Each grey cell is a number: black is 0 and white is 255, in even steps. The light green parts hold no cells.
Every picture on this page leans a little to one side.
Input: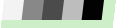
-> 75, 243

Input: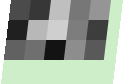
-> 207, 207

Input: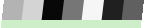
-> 118, 246

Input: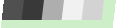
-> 174, 241

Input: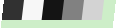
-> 20, 247

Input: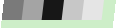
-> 23, 229

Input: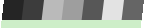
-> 158, 227

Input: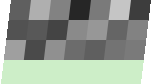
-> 138, 197

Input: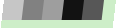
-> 158, 198

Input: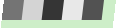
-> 53, 232
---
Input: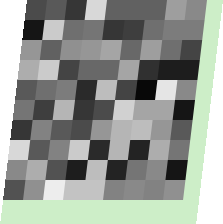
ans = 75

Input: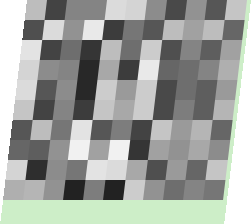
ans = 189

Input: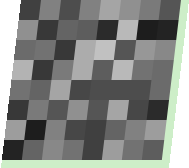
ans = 64

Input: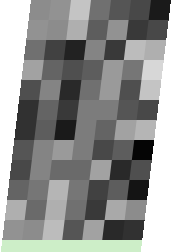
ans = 140

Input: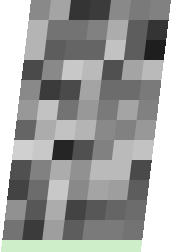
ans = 137

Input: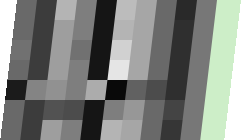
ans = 105

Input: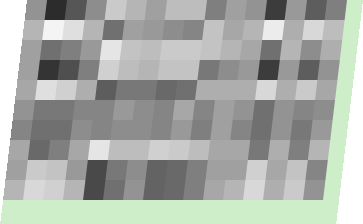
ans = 147
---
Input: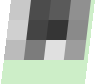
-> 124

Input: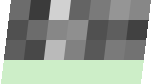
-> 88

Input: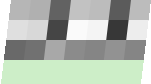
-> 133

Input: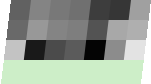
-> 4

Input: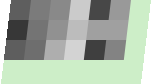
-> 211

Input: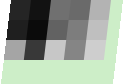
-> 199
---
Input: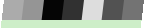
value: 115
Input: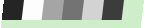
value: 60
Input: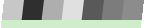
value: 140
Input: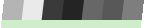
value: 126
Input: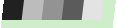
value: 227
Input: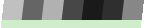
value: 135
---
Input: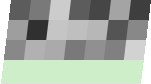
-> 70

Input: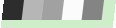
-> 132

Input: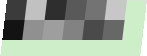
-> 115

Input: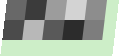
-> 141

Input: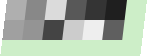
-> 52

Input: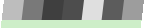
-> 223

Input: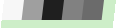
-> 107

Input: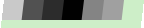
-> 132

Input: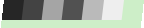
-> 186

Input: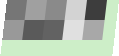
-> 61
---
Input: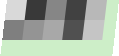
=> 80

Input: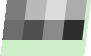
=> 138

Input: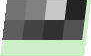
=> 49

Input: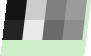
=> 106

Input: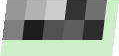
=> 93

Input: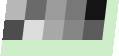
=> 134

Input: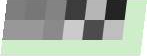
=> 76

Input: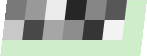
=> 53

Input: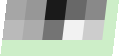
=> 242
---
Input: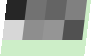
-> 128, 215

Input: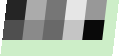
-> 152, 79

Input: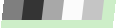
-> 197, 127

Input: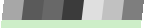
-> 126, 167

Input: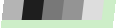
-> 221, 180

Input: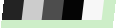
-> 247, 35

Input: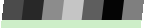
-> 127, 75

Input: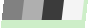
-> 244, 129
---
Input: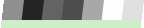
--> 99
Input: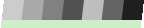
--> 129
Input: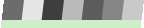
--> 62
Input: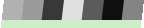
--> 56
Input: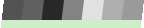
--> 40
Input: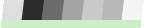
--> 108
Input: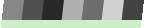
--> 40
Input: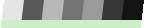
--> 184
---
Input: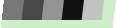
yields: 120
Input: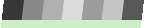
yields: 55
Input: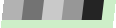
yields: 178
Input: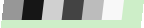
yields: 151
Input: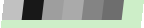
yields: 193
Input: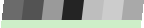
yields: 107
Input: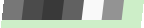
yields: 119
